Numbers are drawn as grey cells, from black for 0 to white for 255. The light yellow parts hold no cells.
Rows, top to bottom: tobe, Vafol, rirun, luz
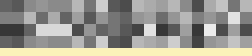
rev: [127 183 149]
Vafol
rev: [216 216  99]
rirun
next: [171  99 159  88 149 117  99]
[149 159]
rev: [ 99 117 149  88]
Vafol
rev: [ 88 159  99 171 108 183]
Vafol
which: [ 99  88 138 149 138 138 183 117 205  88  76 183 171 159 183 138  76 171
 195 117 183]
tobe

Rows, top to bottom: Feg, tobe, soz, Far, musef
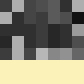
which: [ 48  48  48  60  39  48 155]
soz
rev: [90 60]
tobe
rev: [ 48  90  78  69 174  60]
Feg
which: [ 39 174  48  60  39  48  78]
Far
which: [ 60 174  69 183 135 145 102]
musef
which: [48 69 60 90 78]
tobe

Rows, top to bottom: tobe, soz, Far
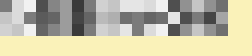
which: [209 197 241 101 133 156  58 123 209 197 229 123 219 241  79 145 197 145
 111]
Far
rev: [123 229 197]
Far
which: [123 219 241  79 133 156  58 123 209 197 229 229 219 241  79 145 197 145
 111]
tobe
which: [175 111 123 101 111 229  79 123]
soz

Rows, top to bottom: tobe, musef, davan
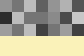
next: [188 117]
[117 138]
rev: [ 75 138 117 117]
musef
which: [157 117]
davan
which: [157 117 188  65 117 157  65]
davan
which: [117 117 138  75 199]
musef

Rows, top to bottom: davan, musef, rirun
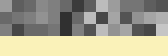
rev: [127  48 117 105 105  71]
rirun
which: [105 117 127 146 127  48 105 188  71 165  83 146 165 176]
musef
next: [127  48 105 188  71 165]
[ 83 146]
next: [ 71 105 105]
[117  48]
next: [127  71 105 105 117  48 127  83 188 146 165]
[83 71]
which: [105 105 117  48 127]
rirun

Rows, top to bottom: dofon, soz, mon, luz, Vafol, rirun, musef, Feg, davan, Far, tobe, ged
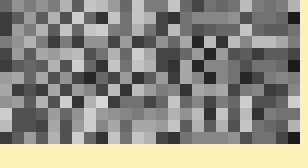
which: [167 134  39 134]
musef
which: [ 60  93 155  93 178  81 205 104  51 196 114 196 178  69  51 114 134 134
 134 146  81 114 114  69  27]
ged
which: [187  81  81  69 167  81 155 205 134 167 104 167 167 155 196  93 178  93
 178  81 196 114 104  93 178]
tobe

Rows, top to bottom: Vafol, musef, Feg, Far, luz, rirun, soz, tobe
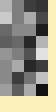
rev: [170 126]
musef
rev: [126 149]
luz
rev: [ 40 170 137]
rirun

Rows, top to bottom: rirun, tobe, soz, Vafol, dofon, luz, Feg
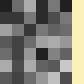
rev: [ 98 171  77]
luz
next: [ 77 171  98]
[ 89 200]
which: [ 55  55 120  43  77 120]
tobe
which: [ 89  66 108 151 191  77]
Feg

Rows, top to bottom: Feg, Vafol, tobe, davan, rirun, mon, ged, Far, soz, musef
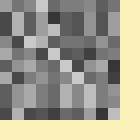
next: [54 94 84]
[147  84]
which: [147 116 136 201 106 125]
ged
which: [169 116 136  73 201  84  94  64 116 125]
rirun

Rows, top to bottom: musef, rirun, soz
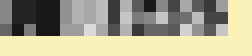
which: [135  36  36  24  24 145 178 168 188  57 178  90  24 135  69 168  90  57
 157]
musef
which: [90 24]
musef
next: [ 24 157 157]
[218 168]
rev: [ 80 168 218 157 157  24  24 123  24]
soz

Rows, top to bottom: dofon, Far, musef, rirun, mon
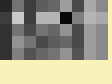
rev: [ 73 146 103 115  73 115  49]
musef
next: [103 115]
[146  83]
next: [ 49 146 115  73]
[ 93 103]
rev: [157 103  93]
dofon
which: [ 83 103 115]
mon
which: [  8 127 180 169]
Far

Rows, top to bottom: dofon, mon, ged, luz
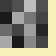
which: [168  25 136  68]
luz
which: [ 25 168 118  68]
mon
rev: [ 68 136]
luz

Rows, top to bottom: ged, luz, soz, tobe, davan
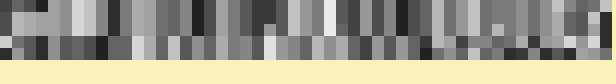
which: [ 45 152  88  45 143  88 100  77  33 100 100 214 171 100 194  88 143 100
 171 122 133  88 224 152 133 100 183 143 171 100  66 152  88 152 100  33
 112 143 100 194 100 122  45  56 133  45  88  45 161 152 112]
davan
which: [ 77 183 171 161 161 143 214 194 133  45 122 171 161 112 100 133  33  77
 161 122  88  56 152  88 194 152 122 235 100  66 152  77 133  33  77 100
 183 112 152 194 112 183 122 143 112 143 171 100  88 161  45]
soz
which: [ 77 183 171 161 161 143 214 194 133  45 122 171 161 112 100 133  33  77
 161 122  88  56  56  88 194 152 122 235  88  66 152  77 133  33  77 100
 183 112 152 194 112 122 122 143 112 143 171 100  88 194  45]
luz

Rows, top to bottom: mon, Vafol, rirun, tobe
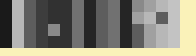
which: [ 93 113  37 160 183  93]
Vafol
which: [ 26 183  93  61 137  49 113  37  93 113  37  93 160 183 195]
rirun
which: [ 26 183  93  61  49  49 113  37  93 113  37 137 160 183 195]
mon
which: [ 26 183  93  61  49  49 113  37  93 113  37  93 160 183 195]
tobe

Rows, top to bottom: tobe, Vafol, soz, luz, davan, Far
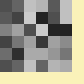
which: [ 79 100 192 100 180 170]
Far
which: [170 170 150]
davan
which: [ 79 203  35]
soz
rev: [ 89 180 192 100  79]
tobe
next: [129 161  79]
[203  35]
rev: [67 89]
Vafol

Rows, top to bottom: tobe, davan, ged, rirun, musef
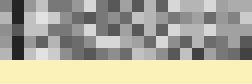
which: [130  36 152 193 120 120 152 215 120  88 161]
tobe
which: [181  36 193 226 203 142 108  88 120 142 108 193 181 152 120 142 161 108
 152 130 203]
davan

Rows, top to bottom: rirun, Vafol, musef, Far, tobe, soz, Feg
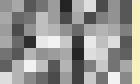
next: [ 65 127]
[200 115]
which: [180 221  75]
rirun
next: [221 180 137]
[105  75]
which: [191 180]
musef
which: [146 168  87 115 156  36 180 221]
rirun
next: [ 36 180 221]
[ 75 146]

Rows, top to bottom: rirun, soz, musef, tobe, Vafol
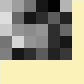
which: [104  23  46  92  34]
soz
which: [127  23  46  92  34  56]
Vafol
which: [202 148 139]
musef
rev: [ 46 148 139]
musef
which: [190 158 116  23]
rirun
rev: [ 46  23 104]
soz
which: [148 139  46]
tobe

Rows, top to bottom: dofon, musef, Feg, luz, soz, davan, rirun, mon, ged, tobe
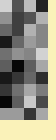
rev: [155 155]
tobe
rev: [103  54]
rirun
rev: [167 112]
mon
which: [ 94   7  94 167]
davan
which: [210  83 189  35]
dofon

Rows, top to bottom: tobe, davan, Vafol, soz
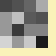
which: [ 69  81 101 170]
tobe
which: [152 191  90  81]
davan
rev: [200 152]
soz
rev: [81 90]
davan
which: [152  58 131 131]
Vafol

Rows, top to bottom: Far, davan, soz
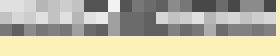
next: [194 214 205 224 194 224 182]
[224 233]
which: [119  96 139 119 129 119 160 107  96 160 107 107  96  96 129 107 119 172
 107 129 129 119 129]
soz
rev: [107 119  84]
Far
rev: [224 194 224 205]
davan
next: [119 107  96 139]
[119  72]

